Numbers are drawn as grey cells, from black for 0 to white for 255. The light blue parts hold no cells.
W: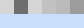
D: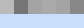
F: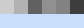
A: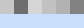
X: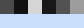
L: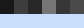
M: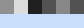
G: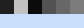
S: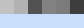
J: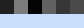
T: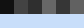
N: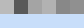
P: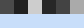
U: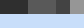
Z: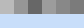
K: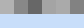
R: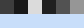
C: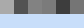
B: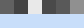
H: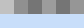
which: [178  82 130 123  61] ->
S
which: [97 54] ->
J

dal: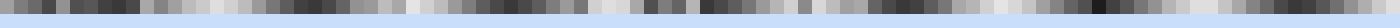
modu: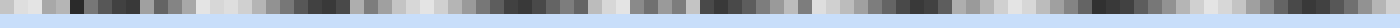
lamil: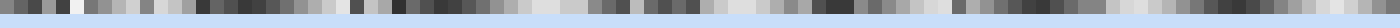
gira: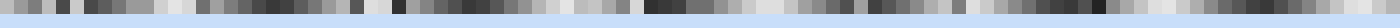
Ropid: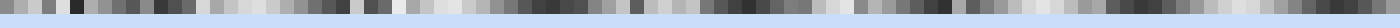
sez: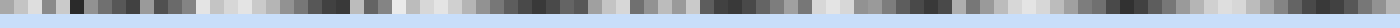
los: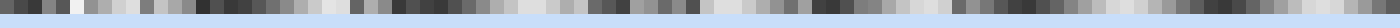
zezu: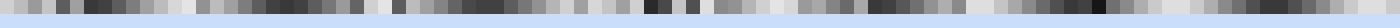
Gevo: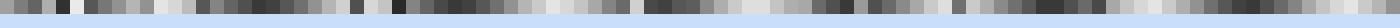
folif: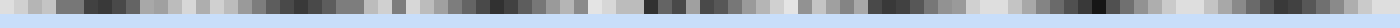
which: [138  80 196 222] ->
los
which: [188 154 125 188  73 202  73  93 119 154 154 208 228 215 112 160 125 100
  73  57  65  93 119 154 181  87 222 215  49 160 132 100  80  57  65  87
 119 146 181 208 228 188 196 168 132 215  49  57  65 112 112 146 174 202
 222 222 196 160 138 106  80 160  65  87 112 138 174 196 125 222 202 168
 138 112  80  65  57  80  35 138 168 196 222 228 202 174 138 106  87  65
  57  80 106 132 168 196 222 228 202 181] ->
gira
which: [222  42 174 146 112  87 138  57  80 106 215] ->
Ropid
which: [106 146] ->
los
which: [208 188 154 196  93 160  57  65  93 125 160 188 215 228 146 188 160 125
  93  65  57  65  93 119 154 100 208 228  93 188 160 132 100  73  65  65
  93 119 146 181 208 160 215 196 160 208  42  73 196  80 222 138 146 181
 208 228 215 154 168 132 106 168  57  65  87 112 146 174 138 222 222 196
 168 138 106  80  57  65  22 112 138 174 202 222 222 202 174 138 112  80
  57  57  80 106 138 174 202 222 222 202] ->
zezu

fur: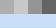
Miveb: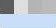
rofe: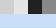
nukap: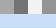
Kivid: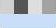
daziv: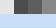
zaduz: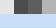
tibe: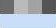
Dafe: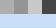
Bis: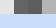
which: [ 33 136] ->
rofe
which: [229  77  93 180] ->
zaduz
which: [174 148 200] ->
Dafe
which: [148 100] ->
fur
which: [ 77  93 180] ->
zaduz
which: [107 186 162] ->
tibe
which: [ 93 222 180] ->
Miveb

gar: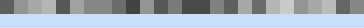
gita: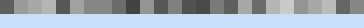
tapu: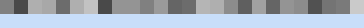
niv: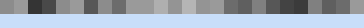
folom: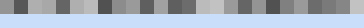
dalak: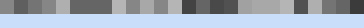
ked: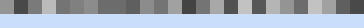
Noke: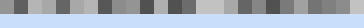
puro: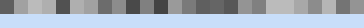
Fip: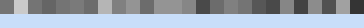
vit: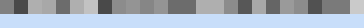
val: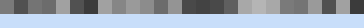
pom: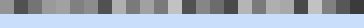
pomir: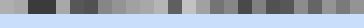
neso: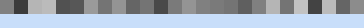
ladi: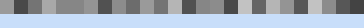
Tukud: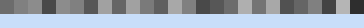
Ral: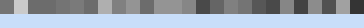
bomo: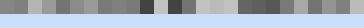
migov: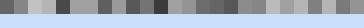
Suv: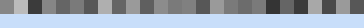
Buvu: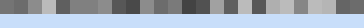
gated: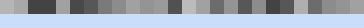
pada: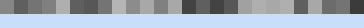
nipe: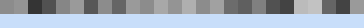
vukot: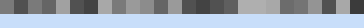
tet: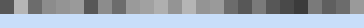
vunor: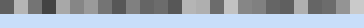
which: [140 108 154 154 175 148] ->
niv
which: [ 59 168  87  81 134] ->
pomir
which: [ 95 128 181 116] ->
neso
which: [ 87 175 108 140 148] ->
gated
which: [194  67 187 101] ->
neso

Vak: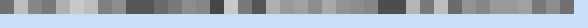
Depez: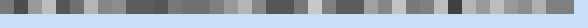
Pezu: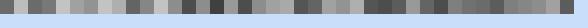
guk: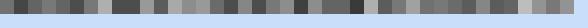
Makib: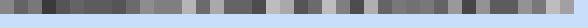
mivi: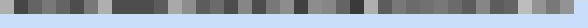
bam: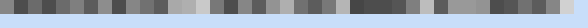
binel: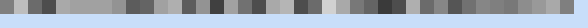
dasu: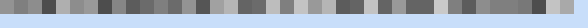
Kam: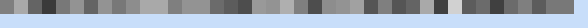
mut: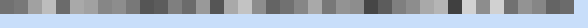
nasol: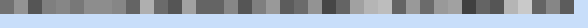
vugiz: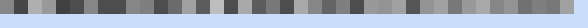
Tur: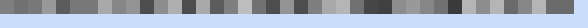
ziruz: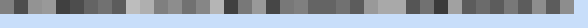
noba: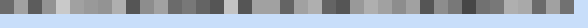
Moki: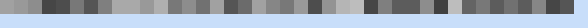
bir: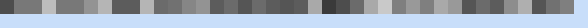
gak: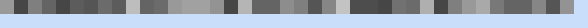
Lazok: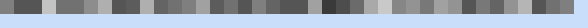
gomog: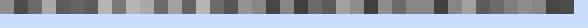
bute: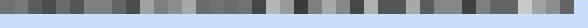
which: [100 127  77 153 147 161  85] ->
vugiz
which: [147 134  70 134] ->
gomog
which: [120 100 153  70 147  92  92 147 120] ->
Makib
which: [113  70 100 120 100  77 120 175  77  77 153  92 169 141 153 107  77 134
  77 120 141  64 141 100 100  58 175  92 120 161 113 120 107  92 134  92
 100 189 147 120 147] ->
guk
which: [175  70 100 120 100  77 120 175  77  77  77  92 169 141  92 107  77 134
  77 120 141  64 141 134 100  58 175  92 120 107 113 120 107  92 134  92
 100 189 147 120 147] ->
mivi

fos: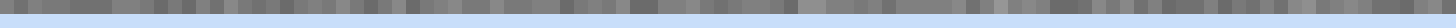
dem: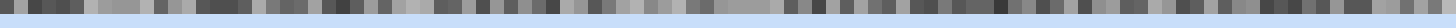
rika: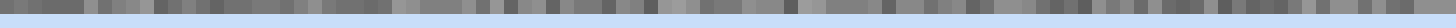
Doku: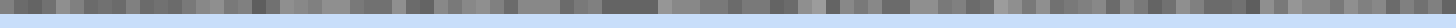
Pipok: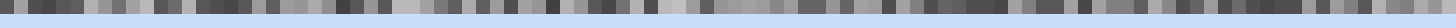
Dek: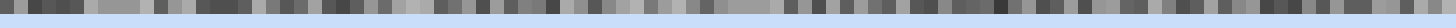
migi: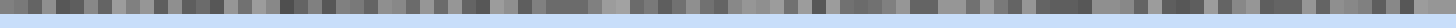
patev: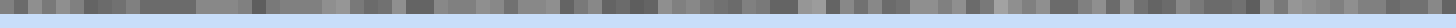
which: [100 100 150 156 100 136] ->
patev
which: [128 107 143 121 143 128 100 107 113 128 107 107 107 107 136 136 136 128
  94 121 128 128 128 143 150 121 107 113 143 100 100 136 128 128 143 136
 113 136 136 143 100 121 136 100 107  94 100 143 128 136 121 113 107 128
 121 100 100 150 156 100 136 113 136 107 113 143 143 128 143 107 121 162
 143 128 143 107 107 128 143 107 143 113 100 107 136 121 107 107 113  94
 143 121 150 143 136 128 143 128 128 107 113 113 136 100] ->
patev
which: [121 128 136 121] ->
fos
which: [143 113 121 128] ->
Doku
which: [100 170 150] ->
dem

